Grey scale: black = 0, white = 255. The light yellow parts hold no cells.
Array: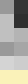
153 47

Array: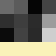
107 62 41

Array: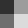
48 219

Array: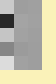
202 164 159

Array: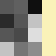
88 86 222

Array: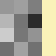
151 117 147
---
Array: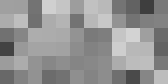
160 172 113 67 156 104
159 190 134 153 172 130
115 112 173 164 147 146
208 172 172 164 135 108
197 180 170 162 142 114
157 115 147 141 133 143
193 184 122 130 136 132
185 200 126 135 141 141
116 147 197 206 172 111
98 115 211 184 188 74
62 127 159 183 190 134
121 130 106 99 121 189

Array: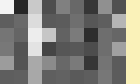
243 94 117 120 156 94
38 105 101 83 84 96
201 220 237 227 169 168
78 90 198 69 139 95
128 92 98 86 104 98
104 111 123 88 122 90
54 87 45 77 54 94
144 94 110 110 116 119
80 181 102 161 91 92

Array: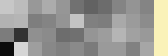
199 178 124 11
188 181 50 213
152 126 144 158
172 132 139 136
150 148 109 128
113 195 112 138
98 128 149 123
108 125 157 154
132 169 181 154
148 155 161 129
132 140 153 166

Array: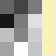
100 22 192 163
68 123 133 253
123 224 205 196

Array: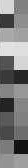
213 57 169 224 83 58 132 35 89 73 123 148
129 142 160 223 213 38 152 132 128 109 19 159

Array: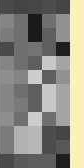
74 133 123 74 133 142 133 133 142 123 123 74
68 111 111 111 111 133 111 122 111 177 177 90
71 26 26 116 94 205 94 94 205 183 183 94
77 112 95 95 200 95 200 200 112 77 77 95
68 145 145 30 164 145 164 164 164 68 87 30

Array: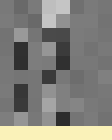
121 123 115 116 119 120 122 117 126
105 115 153 48 47 117 55 58 149
122 105 117 125 125 118 118 117 120
190 197 74 150 123 58 146 165 145
197 145 73 59 48 120 128 128 44
112 124 123 122 120 109 115 133 117
122 124 121 115 120 117 117 121 123
118 115 117 121 115 128 120 118 114

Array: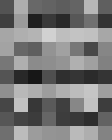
83 63 166 163 119 84 143 70 86 111
174 155 175 103 175 40 184 194 68 188
104 31 180 94 139 23 174 55 60 156
99 57 209 147 142 79 157 90 102 148
93 41 190 161 148 47 176 63 61 146
100 87 195 119 176 53 188 135 56 186
183 112 192 72 160 43 197 194 45 174
95 51 167 134 129 52 159 61 98 131
